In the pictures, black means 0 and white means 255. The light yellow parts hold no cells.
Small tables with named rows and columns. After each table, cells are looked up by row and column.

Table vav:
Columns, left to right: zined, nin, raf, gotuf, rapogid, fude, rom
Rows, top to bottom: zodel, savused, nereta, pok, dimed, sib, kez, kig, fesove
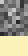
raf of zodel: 140
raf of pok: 198
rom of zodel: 86
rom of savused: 143
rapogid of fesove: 108
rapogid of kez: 153
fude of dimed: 113
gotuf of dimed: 161
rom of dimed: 91
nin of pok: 66
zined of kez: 104
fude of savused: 54
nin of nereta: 126
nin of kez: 147
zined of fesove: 38
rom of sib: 117
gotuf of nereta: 199
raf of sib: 86
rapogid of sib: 39

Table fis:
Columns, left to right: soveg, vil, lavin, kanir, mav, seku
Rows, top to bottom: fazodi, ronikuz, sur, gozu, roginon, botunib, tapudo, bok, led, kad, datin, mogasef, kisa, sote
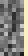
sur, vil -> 106
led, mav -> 127
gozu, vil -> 145
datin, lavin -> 143
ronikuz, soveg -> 71
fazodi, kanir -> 88
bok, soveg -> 144
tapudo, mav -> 105
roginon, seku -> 120
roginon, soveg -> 142
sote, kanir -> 75
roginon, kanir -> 46
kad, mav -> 107
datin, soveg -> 125
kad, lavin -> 92
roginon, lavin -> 140
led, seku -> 206
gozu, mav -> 93
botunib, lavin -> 107

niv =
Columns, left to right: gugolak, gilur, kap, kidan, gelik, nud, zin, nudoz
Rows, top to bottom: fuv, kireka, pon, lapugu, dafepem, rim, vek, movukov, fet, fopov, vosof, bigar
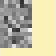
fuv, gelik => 138
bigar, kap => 158
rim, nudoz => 153
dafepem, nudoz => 102
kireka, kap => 111
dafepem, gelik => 143
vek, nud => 106
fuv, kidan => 169
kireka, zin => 94
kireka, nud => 63
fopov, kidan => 90
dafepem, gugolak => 169
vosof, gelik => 106
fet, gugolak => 140
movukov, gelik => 52
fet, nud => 148
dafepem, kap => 192
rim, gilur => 86
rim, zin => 141

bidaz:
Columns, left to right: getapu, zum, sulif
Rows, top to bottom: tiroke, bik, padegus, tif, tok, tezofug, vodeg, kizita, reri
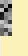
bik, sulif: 5
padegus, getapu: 196
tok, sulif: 162
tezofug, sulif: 59
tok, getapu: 34
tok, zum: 122
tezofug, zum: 152
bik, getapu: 57
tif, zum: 139
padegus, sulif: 115
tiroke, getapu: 174

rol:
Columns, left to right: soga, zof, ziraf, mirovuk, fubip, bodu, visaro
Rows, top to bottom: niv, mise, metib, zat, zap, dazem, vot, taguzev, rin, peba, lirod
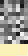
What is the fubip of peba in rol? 189
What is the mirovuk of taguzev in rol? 212
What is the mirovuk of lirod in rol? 226
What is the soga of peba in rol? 181
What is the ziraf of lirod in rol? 76
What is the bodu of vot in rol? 198
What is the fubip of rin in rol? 26
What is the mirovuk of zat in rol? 85
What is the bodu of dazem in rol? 88
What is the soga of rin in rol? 125
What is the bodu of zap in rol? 220

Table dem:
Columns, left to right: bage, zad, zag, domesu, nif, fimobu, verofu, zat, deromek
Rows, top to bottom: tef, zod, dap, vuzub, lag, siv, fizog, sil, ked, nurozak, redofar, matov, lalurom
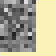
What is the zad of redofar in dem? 138
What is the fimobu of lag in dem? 178
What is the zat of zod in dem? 122
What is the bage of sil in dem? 163
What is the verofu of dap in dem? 132
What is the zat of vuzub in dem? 49
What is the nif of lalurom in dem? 120
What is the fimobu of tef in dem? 75
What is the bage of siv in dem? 99
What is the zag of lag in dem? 90
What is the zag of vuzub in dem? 170

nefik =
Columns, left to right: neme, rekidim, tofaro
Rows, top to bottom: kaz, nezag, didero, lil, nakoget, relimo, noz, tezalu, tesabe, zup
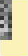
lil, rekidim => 121
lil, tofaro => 81
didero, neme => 78
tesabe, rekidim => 111
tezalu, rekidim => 200
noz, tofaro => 57
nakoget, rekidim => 158
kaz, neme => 85

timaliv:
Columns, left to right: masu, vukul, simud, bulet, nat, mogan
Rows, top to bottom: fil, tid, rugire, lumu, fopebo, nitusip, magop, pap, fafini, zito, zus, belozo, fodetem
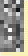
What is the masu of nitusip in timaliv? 65
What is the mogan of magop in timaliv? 152
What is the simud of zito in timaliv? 234
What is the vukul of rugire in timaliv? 231
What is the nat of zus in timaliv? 136
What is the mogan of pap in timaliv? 105
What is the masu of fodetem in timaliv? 112
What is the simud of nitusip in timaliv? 145
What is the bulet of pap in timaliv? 108
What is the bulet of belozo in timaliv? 115
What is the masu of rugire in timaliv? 128
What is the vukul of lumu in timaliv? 127
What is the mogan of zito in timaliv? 140
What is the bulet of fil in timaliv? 74
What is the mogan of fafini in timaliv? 148

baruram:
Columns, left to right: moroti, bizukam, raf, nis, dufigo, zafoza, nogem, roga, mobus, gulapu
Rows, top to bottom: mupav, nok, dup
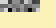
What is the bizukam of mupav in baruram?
212
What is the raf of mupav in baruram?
63
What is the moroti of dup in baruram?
146
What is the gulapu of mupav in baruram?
75
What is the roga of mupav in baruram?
155
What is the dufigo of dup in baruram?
84
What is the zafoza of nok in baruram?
153
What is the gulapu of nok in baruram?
140
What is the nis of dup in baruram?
147
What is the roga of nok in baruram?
119
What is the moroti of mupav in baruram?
212
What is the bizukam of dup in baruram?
212
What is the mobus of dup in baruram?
111
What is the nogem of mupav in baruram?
199
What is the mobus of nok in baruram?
142
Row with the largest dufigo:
mupav

